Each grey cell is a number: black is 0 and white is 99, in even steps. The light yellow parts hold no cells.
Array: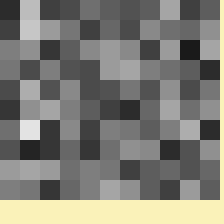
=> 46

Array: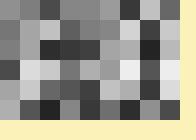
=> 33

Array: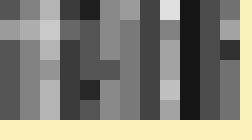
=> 50

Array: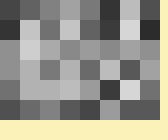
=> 41

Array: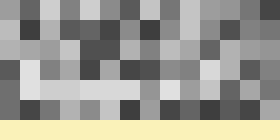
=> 27
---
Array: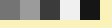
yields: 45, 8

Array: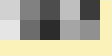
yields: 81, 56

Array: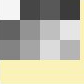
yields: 95, 70

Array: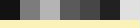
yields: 7, 87

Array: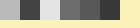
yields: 72, 22

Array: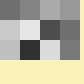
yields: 43, 47

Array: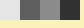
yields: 89, 19

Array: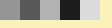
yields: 58, 85

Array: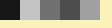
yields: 9, 62

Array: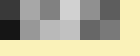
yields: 22, 47
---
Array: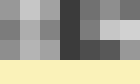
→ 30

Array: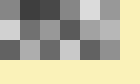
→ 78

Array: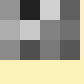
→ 31

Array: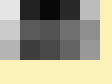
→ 28

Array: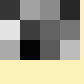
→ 2

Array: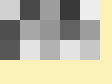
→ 69

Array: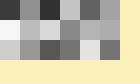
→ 45

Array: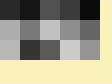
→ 35

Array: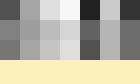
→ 31

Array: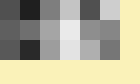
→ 88
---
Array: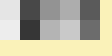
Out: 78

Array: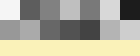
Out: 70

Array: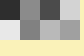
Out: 72

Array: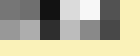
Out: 53

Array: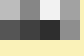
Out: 18

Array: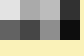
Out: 55

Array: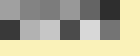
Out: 84

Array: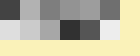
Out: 33

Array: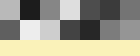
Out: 48
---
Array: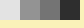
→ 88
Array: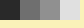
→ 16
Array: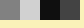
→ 50
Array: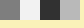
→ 49
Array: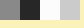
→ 53
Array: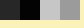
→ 15
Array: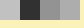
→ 75
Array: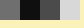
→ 43
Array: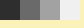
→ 18
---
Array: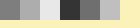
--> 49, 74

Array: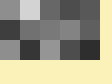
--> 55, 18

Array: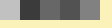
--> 75, 50

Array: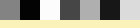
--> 51, 85

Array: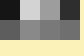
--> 8, 43

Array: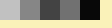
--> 75, 3
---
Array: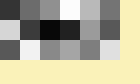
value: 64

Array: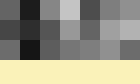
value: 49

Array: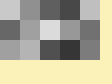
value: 31

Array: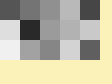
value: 52

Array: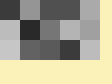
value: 35

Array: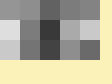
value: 26

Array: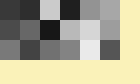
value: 51
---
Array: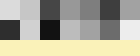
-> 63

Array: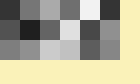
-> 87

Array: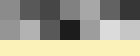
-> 61

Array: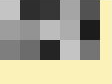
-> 73

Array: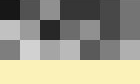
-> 56

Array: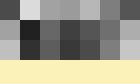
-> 33
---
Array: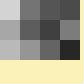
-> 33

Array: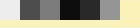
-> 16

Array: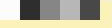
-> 71

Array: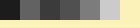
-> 48

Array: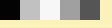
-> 62

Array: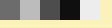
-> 6

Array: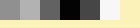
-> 27
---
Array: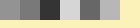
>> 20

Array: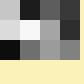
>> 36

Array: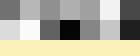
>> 56

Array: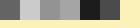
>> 57

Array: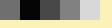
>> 28

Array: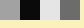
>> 89
